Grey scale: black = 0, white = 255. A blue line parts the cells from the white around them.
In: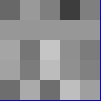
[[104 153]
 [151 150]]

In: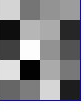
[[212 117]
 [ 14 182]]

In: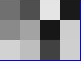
[[112  79]
 [138 163]]

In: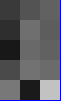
[[ 58  83]
 [ 46 111]]

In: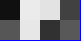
[[ 16 235]
 [ 86 231]]

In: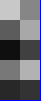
[[200 134]
 [ 92 168]]

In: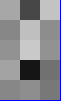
[[167  71]
 [135 191]]
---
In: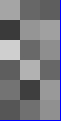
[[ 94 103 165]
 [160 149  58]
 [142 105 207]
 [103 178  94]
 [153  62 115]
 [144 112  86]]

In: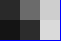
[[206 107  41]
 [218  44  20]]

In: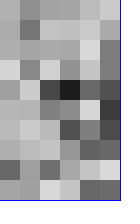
[[202 187 165 163 144 177]
 [170 201 191 194 118 171]
 [125 216 168 170 165 174]
 [125 196 146 208 136 212]
 [ 81 105  29  72 203 160]
 [ 59 214 140 128 180 183]
 [ 75 127  81 185 202 186]
 [104  98 150 195 187 175]
 [217 196 168 111 159 104]
 [107 103 196 215 160 165]]

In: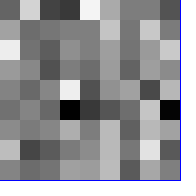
[[ 83 125 125 170 244  57  67 211 100]
 [123 200 118 196 127 127 118 109 162]
 [201 154 116 158 127 143  93 114 237]
 [139 158  99 156 109 125  81 136 154]
 [183  73 161 145  81 238 134 105 131]
 [  4 197 110  85  57   1 104 132 113]
 [162 184  96 186 125 174 134 123 139]
 [ 89 226 119 185 140 123  91  70 189]
 [127 167  90 187 156 160 116 108 132]]

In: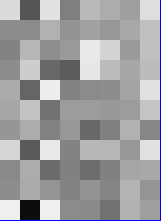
[[222 158 172 185 127 226  85 219]
 [191 168 151 161 147 177 140 141]
 [193 155 212 233 153 142 182 131]
 [187 167 188 231  92 104 205 141]
 [225 163 141 139 130 238 101 171]
 [196 156 152 157 156 114 195 166]
 [134 177 128 104 152 130 172 150]
 [224 151 182 183 131 232  90 213]
 [168 166 129 109 129 107 172 137]
 [149 180 132 148 131 149 171 141]
 [159 178 114 138 139 239  13 239]]

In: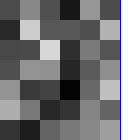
[[ 76 150  23  80 136  75]
 [178  79  87  87 204  41]
 [ 84 122  47 215  74  72]
 [143  91  38 144 147  79]
 [191 104   3  67  58 147]
 [100 132  51  39 120 173]
 [158 135 121 100  29  52]]
